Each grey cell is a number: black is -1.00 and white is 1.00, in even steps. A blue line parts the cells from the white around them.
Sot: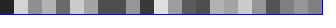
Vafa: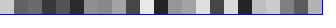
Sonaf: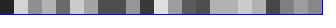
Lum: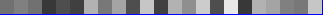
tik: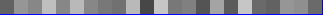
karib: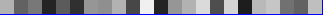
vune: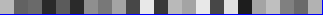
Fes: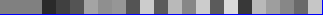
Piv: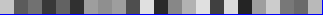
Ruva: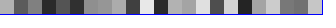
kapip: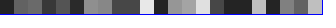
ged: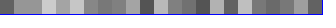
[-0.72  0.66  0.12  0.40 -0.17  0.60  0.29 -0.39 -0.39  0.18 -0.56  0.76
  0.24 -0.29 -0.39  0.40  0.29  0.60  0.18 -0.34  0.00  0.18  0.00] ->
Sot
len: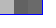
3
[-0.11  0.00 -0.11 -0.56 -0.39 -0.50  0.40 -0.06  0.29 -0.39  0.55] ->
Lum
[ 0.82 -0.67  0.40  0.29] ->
Ruva
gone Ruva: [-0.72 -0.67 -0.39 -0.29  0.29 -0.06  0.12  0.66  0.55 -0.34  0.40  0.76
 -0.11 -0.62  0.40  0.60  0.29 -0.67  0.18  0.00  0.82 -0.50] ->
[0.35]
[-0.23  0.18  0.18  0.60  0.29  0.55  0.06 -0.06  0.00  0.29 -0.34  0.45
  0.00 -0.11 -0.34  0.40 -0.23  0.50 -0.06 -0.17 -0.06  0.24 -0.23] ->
ged

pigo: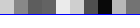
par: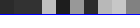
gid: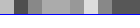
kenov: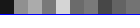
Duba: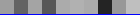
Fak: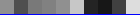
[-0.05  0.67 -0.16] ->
kenov
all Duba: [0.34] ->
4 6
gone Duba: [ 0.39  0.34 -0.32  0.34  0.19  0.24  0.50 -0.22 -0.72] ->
[0.29]

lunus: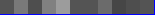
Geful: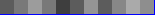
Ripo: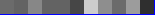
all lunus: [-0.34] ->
0 5 6 10
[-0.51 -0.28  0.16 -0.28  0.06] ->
Geful
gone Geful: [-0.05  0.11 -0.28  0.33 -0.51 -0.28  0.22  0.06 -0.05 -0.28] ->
[0.16]
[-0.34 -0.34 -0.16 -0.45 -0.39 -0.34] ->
lunus
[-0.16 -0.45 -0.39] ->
lunus

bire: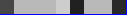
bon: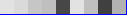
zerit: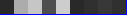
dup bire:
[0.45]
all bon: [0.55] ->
2
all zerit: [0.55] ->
2

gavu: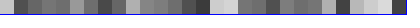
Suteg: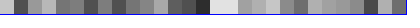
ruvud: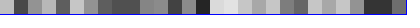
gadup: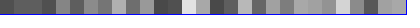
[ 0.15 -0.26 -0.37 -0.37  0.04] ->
ruvud
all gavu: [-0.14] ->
4 6 12 18 21
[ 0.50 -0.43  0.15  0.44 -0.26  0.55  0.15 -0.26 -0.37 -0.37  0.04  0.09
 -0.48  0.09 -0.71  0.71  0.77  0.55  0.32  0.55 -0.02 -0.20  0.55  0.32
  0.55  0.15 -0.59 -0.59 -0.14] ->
ruvud
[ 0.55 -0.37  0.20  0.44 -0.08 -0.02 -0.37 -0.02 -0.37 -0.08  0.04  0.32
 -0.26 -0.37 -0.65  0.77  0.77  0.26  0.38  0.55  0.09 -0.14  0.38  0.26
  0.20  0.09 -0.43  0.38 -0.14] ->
Suteg
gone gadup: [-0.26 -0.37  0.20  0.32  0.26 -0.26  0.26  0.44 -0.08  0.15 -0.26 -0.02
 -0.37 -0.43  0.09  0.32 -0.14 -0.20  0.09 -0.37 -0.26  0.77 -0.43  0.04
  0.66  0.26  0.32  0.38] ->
[-0.31]
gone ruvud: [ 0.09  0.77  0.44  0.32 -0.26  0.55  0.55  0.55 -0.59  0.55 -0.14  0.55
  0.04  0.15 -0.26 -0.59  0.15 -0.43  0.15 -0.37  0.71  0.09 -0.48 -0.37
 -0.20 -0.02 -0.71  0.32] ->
[0.50]
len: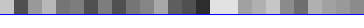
26

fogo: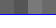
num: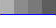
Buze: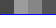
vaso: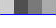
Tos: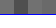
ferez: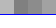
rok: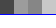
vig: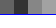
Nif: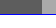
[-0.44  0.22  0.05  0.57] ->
rok
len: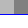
2
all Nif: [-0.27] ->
0 1 2

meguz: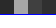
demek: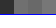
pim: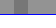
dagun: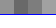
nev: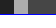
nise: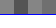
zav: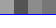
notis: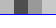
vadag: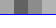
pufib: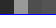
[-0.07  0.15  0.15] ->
pim
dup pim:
[0.15]

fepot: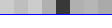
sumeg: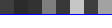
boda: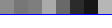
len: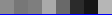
8
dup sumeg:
[-0.51]
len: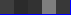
5
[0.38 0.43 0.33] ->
fepot
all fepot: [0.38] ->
3 5
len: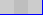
3
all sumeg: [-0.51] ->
0 6

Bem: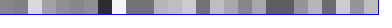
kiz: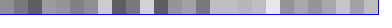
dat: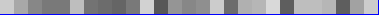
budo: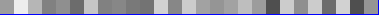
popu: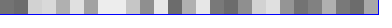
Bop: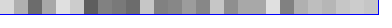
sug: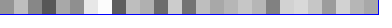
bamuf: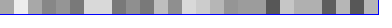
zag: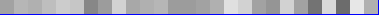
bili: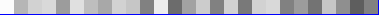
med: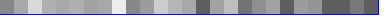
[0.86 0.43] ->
budo
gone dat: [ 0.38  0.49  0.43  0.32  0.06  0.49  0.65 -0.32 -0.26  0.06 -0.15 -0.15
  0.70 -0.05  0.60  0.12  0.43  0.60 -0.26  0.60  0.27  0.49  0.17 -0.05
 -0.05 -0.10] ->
[-0.21]
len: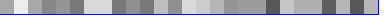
27
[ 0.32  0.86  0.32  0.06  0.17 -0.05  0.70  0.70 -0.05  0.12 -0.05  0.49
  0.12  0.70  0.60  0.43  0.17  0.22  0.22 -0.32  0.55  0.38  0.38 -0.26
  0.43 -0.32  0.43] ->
bamuf
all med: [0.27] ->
6 15 19
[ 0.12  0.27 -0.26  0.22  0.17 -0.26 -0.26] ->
med
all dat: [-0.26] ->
20 24

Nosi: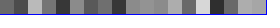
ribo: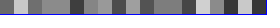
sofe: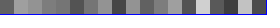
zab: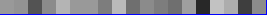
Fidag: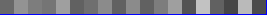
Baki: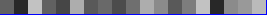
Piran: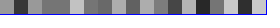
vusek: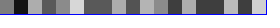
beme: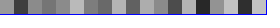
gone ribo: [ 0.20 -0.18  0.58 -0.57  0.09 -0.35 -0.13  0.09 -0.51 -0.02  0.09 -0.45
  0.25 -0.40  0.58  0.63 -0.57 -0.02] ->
[0.04]
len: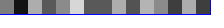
15
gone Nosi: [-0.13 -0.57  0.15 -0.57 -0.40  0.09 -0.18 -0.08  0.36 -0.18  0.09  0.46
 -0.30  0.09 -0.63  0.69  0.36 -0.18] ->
[0.30]

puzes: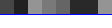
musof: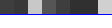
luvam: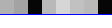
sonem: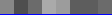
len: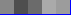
5
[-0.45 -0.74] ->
puzes

